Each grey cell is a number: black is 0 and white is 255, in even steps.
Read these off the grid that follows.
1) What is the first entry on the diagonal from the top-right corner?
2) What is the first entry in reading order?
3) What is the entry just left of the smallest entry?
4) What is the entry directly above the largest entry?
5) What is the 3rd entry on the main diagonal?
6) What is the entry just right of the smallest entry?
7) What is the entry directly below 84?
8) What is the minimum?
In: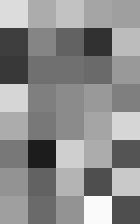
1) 159
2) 220
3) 120
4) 78
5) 112
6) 207
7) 201
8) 28

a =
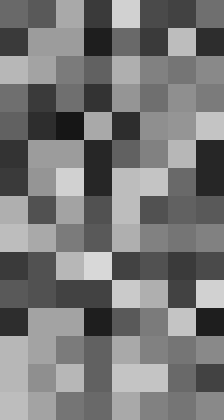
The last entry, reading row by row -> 137
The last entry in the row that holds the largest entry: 74
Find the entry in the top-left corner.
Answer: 105
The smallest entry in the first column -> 45
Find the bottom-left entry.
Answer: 189
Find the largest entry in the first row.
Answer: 209
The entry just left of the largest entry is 183
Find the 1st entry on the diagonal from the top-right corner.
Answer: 111
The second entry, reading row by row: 89
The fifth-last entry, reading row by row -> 105
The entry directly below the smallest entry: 156
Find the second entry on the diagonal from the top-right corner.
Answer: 189
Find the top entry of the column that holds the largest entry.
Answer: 58
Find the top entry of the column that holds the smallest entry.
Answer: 169
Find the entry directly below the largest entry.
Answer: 66
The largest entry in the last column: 209
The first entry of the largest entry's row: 58
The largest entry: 216
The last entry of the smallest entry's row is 196
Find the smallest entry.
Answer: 22

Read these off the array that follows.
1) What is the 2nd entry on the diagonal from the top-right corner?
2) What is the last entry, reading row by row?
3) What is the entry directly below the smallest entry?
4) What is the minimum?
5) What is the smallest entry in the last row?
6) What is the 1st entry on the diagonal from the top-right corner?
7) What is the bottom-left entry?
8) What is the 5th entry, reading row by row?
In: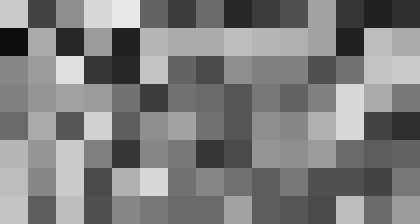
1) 189
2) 155
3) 135
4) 13
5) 74
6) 47
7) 195
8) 232

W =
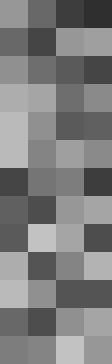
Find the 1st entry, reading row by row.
151
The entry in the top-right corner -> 47
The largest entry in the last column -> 179
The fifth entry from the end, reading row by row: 165
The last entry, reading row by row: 151
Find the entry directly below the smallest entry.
159
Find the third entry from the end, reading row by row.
132
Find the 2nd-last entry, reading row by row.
194
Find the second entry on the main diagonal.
69
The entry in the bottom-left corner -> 125

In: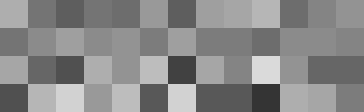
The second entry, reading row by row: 116
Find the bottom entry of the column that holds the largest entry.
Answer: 52
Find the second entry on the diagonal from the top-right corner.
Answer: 139
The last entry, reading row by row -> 124
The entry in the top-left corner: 174
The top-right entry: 147
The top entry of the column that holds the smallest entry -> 182
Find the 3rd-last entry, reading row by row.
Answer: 174
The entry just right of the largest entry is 147
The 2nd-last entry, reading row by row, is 166
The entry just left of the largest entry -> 132
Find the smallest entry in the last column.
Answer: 102
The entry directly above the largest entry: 109

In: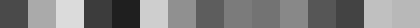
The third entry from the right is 67
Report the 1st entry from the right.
184
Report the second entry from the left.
170
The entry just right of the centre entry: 123

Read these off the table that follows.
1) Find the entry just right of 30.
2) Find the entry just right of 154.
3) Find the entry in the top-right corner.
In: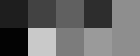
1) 66
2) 142
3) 142

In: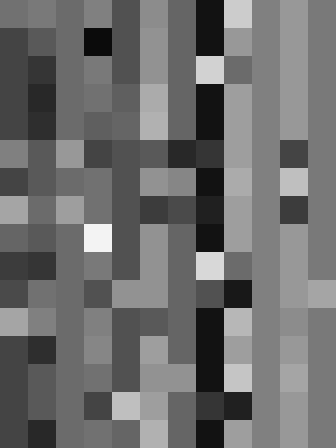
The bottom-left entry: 68
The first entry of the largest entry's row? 101
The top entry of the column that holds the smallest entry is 128
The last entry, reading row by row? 121
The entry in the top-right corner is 121
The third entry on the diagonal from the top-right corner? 128
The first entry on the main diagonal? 113
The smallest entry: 11
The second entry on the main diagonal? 89
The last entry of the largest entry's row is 121
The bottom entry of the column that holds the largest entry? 113
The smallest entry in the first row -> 18
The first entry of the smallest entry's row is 68
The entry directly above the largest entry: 113
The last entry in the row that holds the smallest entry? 121
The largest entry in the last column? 165
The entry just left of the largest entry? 107
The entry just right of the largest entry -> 81
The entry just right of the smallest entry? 81
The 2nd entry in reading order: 121
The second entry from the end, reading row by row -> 152
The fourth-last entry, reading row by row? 158
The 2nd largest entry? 216

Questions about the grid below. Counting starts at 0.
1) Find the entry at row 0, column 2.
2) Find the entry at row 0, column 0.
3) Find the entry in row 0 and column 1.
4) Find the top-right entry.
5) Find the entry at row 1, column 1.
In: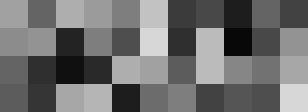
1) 174
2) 161
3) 100
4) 66
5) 147

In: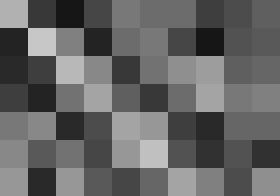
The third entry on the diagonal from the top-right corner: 157
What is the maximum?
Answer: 199
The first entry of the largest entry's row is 35
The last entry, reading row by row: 143
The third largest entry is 184
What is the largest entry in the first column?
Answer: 177
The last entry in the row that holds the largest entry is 89
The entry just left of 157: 143
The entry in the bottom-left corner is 151
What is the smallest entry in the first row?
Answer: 22
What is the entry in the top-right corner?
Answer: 95
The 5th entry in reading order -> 120
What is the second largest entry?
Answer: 192
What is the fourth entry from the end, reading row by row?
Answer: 164
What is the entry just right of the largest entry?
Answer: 128
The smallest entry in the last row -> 41
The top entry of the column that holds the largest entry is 56
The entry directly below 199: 62

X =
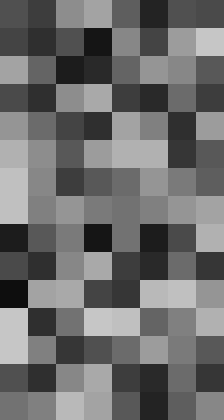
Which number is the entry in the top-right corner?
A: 74
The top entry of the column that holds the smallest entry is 80
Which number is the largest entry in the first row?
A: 163
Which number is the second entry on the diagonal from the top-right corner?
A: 156
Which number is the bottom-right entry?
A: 135
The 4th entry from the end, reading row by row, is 88
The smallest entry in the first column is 14
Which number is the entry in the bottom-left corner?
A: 114
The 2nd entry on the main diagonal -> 47
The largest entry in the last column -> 198
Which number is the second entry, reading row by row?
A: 61
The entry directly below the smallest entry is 198
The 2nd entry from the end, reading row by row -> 94
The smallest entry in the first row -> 35
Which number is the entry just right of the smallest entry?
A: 163
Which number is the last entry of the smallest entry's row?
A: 149
